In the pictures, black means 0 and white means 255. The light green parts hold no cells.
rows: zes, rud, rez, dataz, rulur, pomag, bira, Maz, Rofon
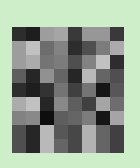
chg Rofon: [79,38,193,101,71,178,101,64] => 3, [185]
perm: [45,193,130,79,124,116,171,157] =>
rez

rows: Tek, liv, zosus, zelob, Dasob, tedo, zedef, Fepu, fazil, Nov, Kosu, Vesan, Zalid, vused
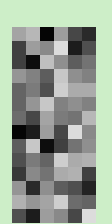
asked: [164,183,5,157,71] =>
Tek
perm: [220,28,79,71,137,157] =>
vused
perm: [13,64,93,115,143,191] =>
zosus
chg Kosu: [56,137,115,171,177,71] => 6, [64]
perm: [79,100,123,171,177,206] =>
Nov
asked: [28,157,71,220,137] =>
Fepu
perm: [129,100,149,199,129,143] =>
tedo

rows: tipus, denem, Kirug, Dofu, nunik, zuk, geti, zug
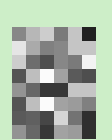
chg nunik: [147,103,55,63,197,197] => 4, [55]
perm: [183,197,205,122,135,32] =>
tipus

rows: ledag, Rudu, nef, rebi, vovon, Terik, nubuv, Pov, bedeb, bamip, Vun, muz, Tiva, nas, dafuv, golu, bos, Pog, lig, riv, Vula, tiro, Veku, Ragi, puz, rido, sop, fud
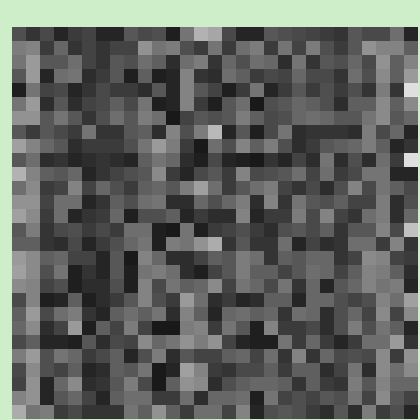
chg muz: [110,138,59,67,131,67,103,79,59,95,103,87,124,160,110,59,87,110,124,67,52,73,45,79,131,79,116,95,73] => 26, [73]
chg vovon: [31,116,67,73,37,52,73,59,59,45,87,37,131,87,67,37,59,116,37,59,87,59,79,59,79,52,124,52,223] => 16, [31]
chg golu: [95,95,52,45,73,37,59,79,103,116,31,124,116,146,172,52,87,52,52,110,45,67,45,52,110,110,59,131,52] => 21, [37]

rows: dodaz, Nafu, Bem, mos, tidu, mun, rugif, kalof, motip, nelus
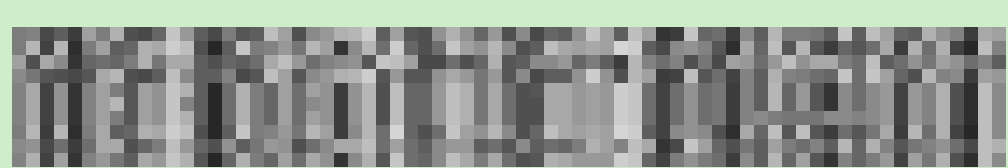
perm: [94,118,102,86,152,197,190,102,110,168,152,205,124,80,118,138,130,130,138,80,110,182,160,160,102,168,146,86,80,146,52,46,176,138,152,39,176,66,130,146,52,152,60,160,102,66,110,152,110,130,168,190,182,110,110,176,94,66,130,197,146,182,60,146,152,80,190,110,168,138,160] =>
mun
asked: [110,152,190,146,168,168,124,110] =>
Bem
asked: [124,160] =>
Nafu
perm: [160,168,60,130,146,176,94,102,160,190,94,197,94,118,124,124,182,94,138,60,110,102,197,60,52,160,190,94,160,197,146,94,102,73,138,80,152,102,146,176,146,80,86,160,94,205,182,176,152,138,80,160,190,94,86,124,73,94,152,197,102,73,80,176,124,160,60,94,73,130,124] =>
dodaz
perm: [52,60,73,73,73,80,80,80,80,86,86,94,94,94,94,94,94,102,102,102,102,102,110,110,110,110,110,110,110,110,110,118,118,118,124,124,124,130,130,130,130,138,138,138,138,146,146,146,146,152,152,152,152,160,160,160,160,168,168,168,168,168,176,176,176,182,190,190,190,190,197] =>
motip

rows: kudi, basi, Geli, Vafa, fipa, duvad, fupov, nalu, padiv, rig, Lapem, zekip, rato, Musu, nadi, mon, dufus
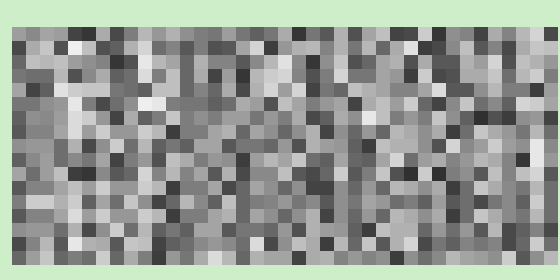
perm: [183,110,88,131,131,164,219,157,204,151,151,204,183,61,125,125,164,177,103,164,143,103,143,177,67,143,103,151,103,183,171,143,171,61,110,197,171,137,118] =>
Musu
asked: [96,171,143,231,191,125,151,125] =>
fupov

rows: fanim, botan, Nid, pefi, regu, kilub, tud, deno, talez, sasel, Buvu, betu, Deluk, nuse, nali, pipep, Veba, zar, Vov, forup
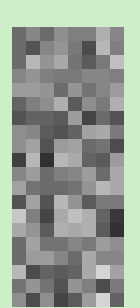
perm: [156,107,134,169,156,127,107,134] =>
Buvu
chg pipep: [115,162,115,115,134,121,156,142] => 1, [107]

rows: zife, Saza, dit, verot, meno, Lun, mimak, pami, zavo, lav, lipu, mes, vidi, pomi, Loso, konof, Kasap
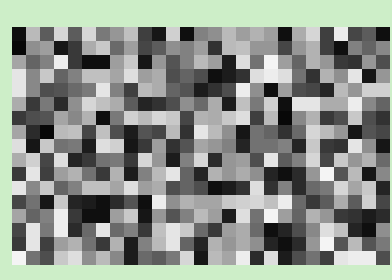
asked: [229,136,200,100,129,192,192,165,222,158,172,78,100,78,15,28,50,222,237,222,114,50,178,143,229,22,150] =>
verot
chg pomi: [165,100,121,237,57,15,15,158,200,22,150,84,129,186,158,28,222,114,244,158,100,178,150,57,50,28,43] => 3, [129]
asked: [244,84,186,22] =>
lipu

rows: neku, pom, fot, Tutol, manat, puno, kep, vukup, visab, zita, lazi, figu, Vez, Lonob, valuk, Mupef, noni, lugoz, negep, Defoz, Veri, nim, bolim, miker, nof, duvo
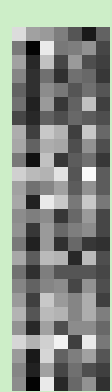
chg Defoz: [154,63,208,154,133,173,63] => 3, [200]
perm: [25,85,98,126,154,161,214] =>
miker
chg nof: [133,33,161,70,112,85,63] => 6, [78]
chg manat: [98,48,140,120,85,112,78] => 7, [85]
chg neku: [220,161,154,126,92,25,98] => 5, [85]
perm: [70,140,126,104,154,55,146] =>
valuk

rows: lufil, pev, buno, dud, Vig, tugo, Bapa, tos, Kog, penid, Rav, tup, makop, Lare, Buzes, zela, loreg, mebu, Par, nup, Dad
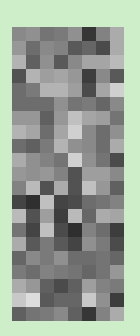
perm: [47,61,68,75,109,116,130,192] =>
Buzes
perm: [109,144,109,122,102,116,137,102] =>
loreg
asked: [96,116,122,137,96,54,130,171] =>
Dad
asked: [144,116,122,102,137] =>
tugo
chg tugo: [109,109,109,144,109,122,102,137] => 5, [116]
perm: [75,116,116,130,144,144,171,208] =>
penid
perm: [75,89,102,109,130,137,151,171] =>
pev

